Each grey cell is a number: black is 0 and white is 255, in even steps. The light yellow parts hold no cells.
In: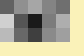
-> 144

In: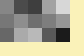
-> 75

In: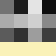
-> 28

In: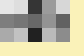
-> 222

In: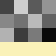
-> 206

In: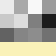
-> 169

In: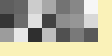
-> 101
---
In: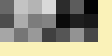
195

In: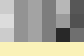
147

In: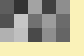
51

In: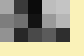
58

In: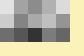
163

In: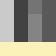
66

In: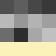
94

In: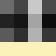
69

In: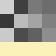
63
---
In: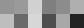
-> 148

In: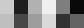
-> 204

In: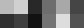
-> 186

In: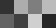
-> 50

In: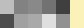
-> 190

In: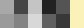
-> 168
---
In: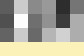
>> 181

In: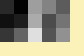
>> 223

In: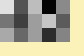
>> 157

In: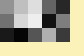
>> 85

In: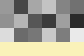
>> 201

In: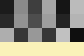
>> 54
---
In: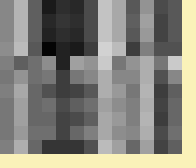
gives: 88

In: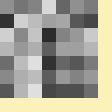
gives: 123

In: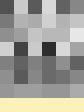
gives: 135

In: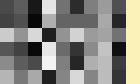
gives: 80

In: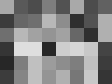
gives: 97
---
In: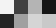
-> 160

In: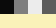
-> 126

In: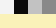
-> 10

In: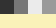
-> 119

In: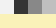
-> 53

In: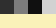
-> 124

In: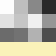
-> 114

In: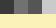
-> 113

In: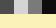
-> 212
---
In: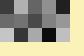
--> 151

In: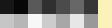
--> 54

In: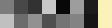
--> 27

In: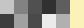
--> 94

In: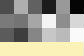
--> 215

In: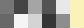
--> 232

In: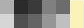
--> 108

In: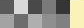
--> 53

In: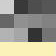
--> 130
